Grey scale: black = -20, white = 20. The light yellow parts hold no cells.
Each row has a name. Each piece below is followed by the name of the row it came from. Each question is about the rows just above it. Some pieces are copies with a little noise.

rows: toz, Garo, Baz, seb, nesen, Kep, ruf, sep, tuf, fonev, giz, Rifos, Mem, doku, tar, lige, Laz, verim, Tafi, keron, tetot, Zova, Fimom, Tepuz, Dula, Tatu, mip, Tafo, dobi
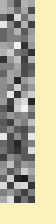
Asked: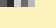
Baz
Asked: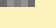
Laz
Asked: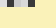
mip
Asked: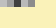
toz
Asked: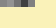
Tafo
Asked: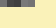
tetot
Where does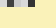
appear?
mip

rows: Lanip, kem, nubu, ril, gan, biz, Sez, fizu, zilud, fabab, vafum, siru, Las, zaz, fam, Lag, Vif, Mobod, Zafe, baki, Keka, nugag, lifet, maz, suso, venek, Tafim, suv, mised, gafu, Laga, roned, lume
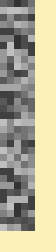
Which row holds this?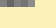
baki
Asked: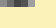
vafum

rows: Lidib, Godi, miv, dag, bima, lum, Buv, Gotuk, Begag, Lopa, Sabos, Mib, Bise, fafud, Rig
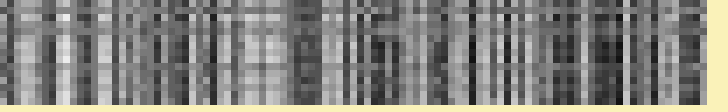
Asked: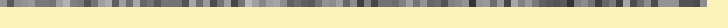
dag
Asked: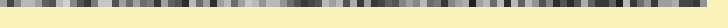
Mib
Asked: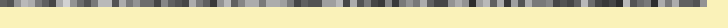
Sabos
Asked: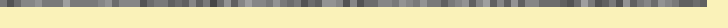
bima

